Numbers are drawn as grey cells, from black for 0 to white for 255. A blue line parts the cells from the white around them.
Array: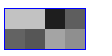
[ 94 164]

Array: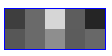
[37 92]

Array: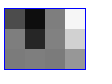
[246 129 126]

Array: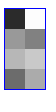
[253 153]

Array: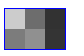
[ 50 144]

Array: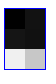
[18 21]

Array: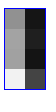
[ 21 163]
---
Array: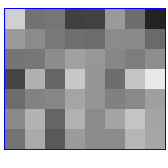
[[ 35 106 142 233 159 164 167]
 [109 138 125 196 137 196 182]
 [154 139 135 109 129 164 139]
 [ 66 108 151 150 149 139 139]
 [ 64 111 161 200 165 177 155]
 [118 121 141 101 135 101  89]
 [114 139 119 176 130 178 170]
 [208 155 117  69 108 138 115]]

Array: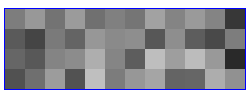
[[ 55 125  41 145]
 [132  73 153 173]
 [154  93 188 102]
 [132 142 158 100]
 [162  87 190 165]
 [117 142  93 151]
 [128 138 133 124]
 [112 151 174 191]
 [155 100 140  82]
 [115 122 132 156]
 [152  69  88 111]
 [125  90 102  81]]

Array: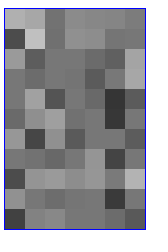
[[124 119 164 167  91 119  92 119 179 119  89]
 [133 117  96 120  53  55 119  68 122  58 108]
 [135 141 107  91 105 119 119 149 150 119 119]
 [139 144 119 116 119 113  90 119 141 117 119]
 [114 112 119 119  84 159 144 104 154 109 136]
 [167 192  93 108 161 143  70 114 148 119 130]
 [176  76 154 119 119 106 151 119  76 145  65]]

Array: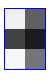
[[ 97  28 117]
 [240  66 247]]

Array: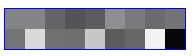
[[116   7]
 [107 242]
 [122 103]
 [143  91]
 [ 92 199]
 [ 84 111]
 [101 113]
 [133 218]
 [132 117]]

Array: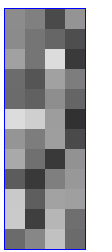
[[148  78  58 125 101  49  74 146 152 159 111 107]
 [ 74 102 220 161 142 157 158  57 127 162 182 193]
 [128 117 117  85  97 207 125 112  57  94  63 135]
 [140 139 161 108 107 220 149 169  92 201 202 107]]

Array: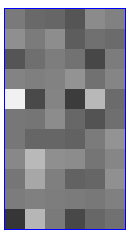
[[129 107 124 133 107 111 147 134 144 128 113]
 [139 112  71 113 184  83 123 117 102 120 103]
 [ 85  93 114 147  60 103  98 140  98 123  72]
 [102 141 125 130 132 140 102 143 127 125 122]
 [105 123 111 127  73 117 102 185 167 128 182]
 [122 143  85 131 241 119 119 136 118 124  54]]

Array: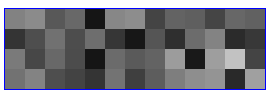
[[ 97  56  68 160]
 [103  43 194  41]
 [ 69 131 158 148]
 [ 95 108  25 142]
 [ 99  47 156 126]
 [ 68  85  99  93]
 [141  23  90  63]
 [135  54 107 115]
 [ 21 110  21  52]
 [104  77  76  67]
 [ 88 113 104  78]
 [139  78  71 131]
 [130  52 122 114]]

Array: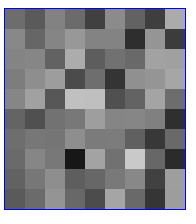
[[171  60 160 166 109  47 105  43 158 157]
 [ 62 149 162 149 164 128  56 103  65  53]
 [ 98  46 105 144  99 134  96 201 136 105]
 [139 131 113  52  80 133 124 113 121 165]
 [ 64 131  93 110 191 158 123 163 103  76]
 [107 152 172  75 192 120 142  23  94 104]
 [130 133  98 157  87 114 117 120 142 148]
 [ 90 102 134 142 161  80 119 134 119 107]
 [109 136 132 125 134 100 110 106  98  90]]
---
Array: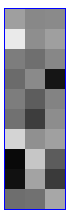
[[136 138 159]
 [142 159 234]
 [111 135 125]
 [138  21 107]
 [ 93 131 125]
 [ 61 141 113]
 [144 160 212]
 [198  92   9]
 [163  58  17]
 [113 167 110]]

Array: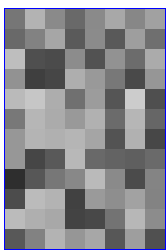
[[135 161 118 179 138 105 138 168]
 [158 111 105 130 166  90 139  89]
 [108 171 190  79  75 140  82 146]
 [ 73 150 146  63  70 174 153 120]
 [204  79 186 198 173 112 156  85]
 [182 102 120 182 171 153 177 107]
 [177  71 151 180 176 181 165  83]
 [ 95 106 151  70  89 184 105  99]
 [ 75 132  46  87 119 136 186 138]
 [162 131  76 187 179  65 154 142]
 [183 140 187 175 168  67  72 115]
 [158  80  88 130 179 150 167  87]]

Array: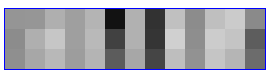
[[203 138 149 150 175 159 180  18 177  50 192 140 191]
 [196  93 140 175 198 159 185  65 177  53 208 142 204]
 [181 108 143 167 184 157 180  92 167  69 190 146 197]]

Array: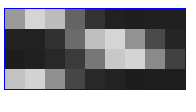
[[ 32  32 154 213 188 100  51  33  30]
 [ 73  38  34  33  49 107 191 213 147]
 [138  65  29  32  40  59 119 200 212]
 [ 30  30 194 211 144  70  40  35  29]]

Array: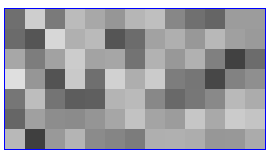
[[156 156 111 206 122 187 168 150 182 191 135 112 101]
 [160 154 107  85 215 176 186  85 108 162 175 152 184]
 [ 65 108 167 125 162 204 163 166 115 178 152 177 128]
 [130 143 223 150  83 201 111 209 174 203 125 118  71]
 [185 172 118 189 116  93  95 180 186 136 105 119 137]
 [203 196 102 160 141 139 149 166 194 164 156 198 169]
 [152 171 184  63 153 180 139 133 124 175 176 173 151]]

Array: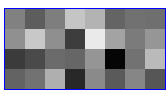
[[113 111 129  93 126 197 179 100]
 [123 150 144 200 143  61 234 163]
 [114 186  59  74 107 102 149   5]
 [134  86  99 114 175  40 138  90]]
